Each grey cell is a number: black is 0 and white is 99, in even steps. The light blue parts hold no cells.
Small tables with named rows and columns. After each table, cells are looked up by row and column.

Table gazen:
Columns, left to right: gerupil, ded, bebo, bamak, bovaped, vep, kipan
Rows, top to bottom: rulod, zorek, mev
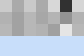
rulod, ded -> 66
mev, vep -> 89
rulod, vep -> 19
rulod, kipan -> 83
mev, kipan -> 71
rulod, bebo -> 78
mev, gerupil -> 71
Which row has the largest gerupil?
rulod

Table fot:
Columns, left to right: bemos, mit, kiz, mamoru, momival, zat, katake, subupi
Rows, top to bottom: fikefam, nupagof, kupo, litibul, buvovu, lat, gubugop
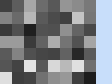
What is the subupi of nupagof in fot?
46
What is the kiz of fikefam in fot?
65
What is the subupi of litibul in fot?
64
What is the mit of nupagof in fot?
41
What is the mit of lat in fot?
26
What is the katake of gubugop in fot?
24
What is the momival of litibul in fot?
67
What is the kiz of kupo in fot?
12
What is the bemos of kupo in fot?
22
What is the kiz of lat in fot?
88
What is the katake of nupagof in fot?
76
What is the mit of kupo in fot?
31
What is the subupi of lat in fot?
43
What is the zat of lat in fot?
72
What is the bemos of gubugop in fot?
86
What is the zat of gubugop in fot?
59
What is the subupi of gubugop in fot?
11
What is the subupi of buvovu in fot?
35
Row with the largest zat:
lat

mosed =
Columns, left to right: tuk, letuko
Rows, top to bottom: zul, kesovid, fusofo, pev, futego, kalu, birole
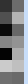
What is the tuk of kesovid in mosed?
31
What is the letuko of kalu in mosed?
74
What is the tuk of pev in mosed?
52
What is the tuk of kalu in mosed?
79
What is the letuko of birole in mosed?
41
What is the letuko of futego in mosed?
67
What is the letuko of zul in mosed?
42
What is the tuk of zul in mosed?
19
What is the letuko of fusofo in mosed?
40
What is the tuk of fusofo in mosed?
4
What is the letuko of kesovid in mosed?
70
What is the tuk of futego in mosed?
1
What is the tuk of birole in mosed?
43
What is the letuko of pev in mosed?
57

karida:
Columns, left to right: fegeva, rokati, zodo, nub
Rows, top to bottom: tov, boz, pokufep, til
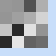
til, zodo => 38
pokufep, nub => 57
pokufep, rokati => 16
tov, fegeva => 59
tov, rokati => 58
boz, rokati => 62
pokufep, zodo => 87
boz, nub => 82
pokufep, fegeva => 76
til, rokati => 89
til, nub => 42
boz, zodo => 67
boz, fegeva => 58
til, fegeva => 16
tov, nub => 68
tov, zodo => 32
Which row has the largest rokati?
til

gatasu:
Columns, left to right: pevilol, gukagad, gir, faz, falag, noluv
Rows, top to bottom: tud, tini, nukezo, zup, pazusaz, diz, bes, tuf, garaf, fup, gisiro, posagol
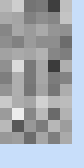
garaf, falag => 71
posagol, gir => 42
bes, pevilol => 49
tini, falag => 52
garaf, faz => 81
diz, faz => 65
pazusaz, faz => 69
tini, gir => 50
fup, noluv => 69
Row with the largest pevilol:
garaf

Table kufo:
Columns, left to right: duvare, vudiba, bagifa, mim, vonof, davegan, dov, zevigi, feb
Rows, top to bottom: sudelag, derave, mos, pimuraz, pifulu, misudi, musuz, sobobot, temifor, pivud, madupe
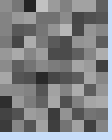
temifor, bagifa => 48
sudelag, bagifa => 14
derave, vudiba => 59
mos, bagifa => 36
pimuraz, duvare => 47
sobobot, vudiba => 53
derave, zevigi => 31
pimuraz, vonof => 35
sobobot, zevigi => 36
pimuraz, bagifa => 67
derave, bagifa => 62
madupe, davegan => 45

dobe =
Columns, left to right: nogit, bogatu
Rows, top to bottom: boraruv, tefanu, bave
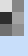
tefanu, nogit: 18
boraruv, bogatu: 52
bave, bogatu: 56
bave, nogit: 43
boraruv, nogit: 86
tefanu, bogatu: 63

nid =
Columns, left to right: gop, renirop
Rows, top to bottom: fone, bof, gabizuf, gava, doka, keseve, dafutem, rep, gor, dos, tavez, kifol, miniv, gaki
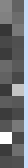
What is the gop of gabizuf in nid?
21
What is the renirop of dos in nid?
28
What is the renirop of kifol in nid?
28
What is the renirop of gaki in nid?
31
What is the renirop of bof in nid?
42
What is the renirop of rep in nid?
76

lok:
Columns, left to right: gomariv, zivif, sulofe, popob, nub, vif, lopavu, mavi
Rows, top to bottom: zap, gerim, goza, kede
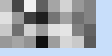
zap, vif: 82
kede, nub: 61
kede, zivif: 64
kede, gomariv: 59
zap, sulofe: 93
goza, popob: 60
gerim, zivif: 59
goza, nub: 87
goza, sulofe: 81
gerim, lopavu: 44
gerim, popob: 12
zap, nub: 64
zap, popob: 37
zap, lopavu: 59
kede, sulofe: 57
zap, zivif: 27
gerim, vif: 63
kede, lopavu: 78
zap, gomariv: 72
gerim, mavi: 51
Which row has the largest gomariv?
gerim

